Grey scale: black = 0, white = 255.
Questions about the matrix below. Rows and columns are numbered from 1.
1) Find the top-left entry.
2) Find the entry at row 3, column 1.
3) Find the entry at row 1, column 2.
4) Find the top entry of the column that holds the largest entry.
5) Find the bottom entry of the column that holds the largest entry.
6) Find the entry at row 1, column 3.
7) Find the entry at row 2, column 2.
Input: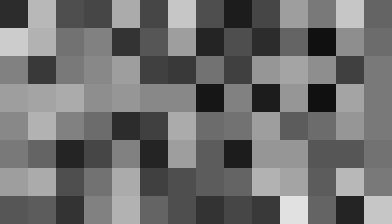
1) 44
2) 129
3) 184
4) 158
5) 225
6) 78
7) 178

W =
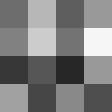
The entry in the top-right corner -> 153
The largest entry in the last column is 246
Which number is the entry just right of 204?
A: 115
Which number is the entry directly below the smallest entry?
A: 137
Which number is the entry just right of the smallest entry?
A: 153

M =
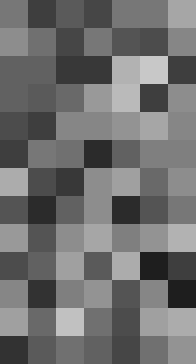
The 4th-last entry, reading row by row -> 97
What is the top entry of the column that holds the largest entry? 119
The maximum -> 200
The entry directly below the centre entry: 141
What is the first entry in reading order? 119
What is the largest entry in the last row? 147
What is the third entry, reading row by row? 90
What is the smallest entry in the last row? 50
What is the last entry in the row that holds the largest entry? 62
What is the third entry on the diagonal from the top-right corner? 178
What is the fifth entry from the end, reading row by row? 112
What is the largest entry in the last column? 178
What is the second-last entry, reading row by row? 112
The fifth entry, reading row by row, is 119
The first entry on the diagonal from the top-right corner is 166
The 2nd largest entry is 193
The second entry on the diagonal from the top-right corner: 76
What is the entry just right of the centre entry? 160
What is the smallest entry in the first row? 62
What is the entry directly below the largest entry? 62
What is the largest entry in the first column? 172

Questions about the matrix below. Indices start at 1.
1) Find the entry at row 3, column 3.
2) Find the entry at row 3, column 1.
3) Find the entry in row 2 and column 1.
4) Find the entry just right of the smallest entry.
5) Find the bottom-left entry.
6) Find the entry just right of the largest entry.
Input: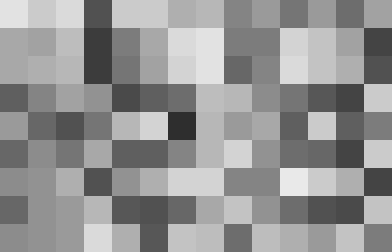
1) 183
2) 168
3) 168
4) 183
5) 140
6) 203

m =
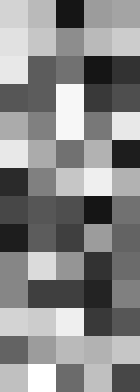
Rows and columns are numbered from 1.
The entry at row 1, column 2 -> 186
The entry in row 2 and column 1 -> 225
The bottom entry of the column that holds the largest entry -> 255
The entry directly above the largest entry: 156
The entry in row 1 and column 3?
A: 21
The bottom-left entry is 192
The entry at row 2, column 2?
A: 198
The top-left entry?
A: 211
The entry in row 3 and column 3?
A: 113
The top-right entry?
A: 164
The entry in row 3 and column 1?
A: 232
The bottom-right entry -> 71
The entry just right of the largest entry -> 107
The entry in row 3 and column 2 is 92
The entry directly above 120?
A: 57
